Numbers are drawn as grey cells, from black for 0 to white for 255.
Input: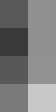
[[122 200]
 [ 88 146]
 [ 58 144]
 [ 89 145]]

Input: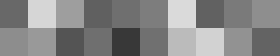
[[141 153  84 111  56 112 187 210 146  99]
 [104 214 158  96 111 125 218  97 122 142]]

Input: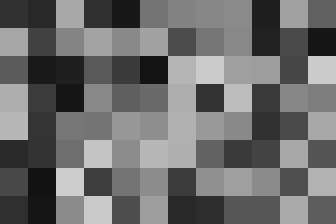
[[ 47  21 139 201  77 157  41  45  86  86 170  93]
 [ 72  18 205  61 116 140  59 143 159 139  79 178]
 [ 42  51 110 196 140 183 176  99  58  67 168  85]
 [183  52 119 116 151 142 177 153 137  49  73 168]
 [174  59  21 136  95 106 173  51 189  58 135 126]
 [ 91  25  31  89  58  19 180 203 159 157  71 204]
 [166  65 132 163 137 162  76 118 136  34  74  22]
 [ 49  40 169  48  24 116 130 135 138  31 161  96]]

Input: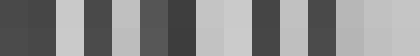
[[ 75  72 202  75 189  87  61 194 203  70 191  75 181 191 196]
 [ 73  70 201  73 192  85  62 196 202  69 193  73 183 193 197]]

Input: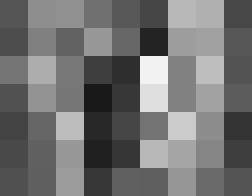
[[ 80  95 155  55  96  95 150 106  84]
 [ 73  97 152  32  54 184 165 133  62]
 [ 67 102 188  40  70 115 203 141  52]
 [ 81 147 119  25  55 223 130 162  92]
 [117 173 120  62  46 242 130 190  83]
 [ 77 128  98 152 103  35 157 161  87]
 [ 85 142 145 112  88  70 184 176  71]]

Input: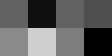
[[138 206 125   1]
 [ 98  15  98  79]]

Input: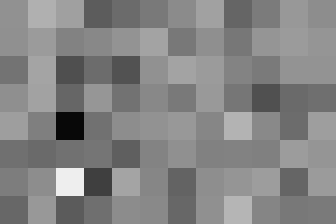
[[103 152  91 111 140 137 103 144 181 133 120 122]
 [125 141 238  63 164 134  99 142 149 157 101 155]
 [112 106 113 117  95 131 144 129 130 128 156 149]
 [158 127   8 113 141 146 152 134 179 137 108 158]
 [143 162 102 150 114 136 121 153 118  80 106 111]
 [115 164  79 108  82 145 163 155 131 122 147 147]
 [144 155 130 136 147 163 120 143 119 149 155 149]
 [145 176 160  92 107 121 139 161 101 123 152 141]]

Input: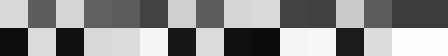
[[ 13 219  16 216 220 245  23 219  16  12 245 247  26 220 252 252]
 [216  93 213  96  92  67 206  93 213 217  67  65 203  92  60  60]]
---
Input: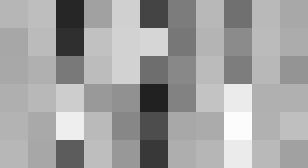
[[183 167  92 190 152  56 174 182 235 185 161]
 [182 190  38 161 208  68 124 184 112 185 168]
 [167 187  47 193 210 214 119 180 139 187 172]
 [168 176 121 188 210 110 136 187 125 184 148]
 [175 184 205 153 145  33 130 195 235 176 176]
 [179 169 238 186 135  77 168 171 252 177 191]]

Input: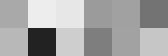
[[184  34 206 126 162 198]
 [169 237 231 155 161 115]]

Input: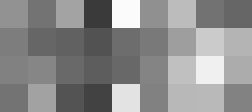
[[115 162  83  66 227 129 184 185 130]
 [146 115 163  58 251 144 188 114 102]
 [125 102  97  82 109 121 158 203 180]
 [129 134 105  93 104 132 192 240 172]]

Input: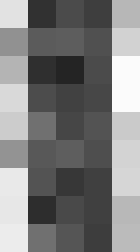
[[236 112  85  61 187]
 [226  49  75  62 183]
 [145  91  93  80 210]
 [180  47  36  75 251]
 [217  76  65  71 251]
 [204 112  70  83 202]
 [147  88  94  78 211]
 [233  83  55  64 214]
 [231  45  73  64 184]]

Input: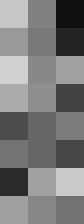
[[158 134 113]
 [198 129  16]
 [153 121  36]
 [209 136 160]
 [171 142  66]
 [ 76 102 123]
 [116 103  70]
 [ 42 161 202]]

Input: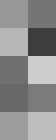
[[156 189]
 [151 117]
 [183  61]
 [112 205]
 [104 123]]
